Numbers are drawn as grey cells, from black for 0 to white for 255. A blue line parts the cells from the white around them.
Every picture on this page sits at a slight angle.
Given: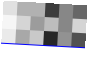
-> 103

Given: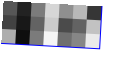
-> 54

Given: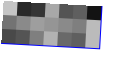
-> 19

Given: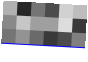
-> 189

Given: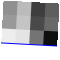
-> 94

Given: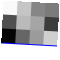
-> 123
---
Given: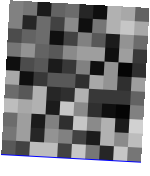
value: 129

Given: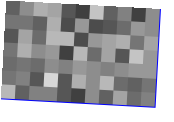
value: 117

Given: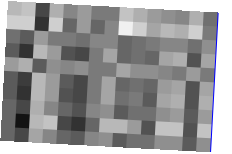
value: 207

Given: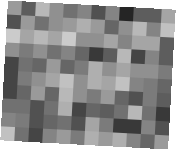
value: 81

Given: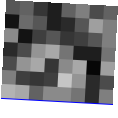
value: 19

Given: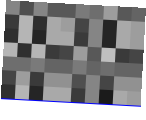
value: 58
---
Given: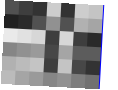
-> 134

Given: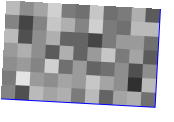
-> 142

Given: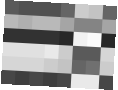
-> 224

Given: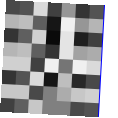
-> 52

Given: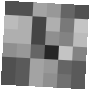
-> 143

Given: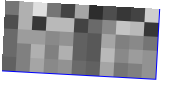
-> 106
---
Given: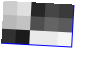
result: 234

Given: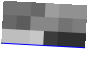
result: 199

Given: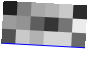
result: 178

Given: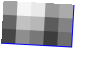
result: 120

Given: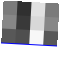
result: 247

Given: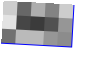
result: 186

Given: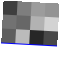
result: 39
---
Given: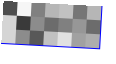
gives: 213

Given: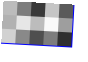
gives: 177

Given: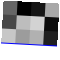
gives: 71

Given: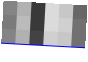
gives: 123

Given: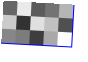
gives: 203

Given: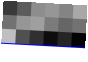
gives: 114

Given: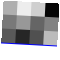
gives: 121

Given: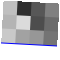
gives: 180

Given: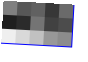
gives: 31
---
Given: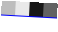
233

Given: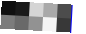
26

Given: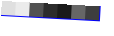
235

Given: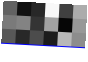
17

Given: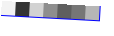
52

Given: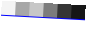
167

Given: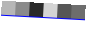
138
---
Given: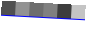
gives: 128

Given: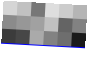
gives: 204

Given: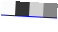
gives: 135

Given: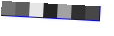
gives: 115

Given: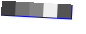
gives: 115

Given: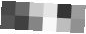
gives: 201

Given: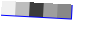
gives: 158

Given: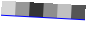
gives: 151
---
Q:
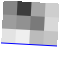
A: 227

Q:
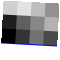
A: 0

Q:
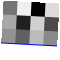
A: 147

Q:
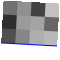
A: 79

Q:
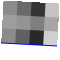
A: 139

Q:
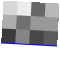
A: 59
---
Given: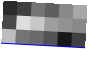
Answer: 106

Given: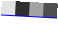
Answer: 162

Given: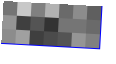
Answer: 63

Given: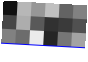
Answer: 235

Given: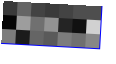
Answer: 101

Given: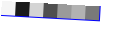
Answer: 212
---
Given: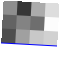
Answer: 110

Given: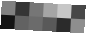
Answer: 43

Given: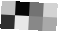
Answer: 136

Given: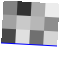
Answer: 183

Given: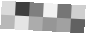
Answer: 161

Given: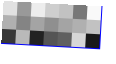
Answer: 176

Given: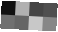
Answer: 200
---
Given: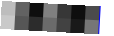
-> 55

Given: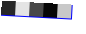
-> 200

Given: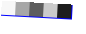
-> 29

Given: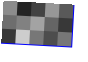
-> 89

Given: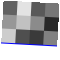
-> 151

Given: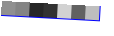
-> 210

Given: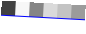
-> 195

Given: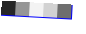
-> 110
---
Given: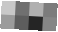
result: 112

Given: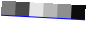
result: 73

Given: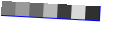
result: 154

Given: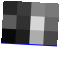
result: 60

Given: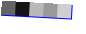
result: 20

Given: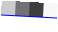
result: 114

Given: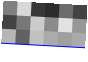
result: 216

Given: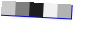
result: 126

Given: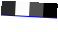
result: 252

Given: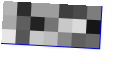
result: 45
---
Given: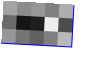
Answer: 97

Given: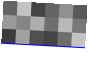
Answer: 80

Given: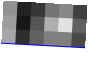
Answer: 97

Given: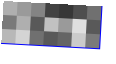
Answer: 112

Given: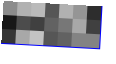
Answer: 195

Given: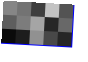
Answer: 145
